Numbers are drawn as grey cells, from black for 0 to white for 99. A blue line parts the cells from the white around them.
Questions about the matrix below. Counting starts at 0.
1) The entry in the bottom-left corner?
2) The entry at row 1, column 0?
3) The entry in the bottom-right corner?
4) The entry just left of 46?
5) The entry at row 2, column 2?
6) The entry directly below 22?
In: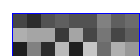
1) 12
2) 68
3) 59
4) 27
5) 17
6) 72

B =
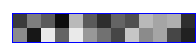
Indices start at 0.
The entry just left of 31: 39
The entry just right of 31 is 72
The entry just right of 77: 54
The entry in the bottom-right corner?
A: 13
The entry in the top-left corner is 23
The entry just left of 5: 35
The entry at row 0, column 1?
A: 49
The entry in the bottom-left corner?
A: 54

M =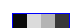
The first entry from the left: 4
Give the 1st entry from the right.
22
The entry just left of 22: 70

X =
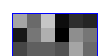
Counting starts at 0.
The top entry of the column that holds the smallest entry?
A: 5
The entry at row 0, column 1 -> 41
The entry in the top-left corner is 64

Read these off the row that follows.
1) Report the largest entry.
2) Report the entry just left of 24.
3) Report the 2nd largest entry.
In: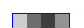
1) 80
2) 43
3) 57

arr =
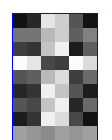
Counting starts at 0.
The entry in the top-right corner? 7
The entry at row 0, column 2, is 89
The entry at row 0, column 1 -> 15
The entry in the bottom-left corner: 62
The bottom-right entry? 62
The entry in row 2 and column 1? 20
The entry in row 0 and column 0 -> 7
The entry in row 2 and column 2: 76
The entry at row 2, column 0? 24

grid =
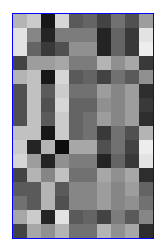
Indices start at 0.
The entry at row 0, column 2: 9
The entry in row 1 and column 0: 88
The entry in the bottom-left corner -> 26
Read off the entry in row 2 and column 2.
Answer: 22
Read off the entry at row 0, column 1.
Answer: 79
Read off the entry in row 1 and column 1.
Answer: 52
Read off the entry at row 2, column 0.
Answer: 88
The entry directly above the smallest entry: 79
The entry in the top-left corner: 70
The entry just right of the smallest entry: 65
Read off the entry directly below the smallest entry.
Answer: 56
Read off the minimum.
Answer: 5
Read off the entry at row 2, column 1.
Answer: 39
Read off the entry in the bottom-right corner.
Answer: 18
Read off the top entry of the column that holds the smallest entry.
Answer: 83
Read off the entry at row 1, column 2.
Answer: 14

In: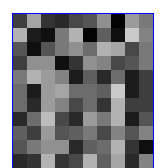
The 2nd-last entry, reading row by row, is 16
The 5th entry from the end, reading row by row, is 69
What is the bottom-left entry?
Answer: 16
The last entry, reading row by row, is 51
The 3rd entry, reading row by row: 20
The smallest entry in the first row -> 1
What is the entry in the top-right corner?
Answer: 47
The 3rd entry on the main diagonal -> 33
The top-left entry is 24
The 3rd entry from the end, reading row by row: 64
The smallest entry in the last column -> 6
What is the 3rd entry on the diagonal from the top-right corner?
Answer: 64
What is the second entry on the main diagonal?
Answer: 11

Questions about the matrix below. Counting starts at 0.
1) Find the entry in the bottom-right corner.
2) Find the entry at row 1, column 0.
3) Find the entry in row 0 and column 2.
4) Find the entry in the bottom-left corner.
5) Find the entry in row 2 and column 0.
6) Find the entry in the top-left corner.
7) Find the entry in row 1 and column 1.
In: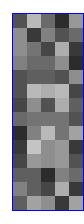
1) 63
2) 55
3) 41
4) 37
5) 55
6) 32
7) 22

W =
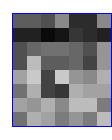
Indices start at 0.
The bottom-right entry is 73
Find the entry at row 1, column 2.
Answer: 4
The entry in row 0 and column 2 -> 31
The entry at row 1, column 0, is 13
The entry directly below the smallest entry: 44
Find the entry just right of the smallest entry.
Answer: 8
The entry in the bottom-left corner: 44
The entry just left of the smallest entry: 13
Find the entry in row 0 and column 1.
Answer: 36
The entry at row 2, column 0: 31
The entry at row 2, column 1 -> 40
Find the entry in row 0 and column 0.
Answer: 36
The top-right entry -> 53

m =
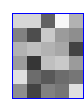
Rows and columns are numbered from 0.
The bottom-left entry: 55
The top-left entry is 83
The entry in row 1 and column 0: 50
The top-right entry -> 69
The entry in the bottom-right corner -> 87
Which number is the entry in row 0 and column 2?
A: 38
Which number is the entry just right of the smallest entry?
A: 74
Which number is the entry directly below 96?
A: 60
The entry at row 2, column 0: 69

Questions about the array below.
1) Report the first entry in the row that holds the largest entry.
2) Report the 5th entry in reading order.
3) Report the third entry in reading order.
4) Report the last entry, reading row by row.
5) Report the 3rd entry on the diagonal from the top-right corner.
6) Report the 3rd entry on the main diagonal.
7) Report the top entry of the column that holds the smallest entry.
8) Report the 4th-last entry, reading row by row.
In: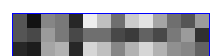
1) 33
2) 15
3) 52
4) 38
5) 56
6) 64
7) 7
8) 69

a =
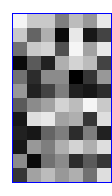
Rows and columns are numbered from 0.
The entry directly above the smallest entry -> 82
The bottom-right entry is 86
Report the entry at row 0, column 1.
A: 78
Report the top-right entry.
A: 90
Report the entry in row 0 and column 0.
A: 95
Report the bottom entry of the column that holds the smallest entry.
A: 68
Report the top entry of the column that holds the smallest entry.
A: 73
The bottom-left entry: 21
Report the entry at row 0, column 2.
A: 78
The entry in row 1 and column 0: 78
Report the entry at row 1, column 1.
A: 39
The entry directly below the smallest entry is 13
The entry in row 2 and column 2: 82
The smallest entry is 0
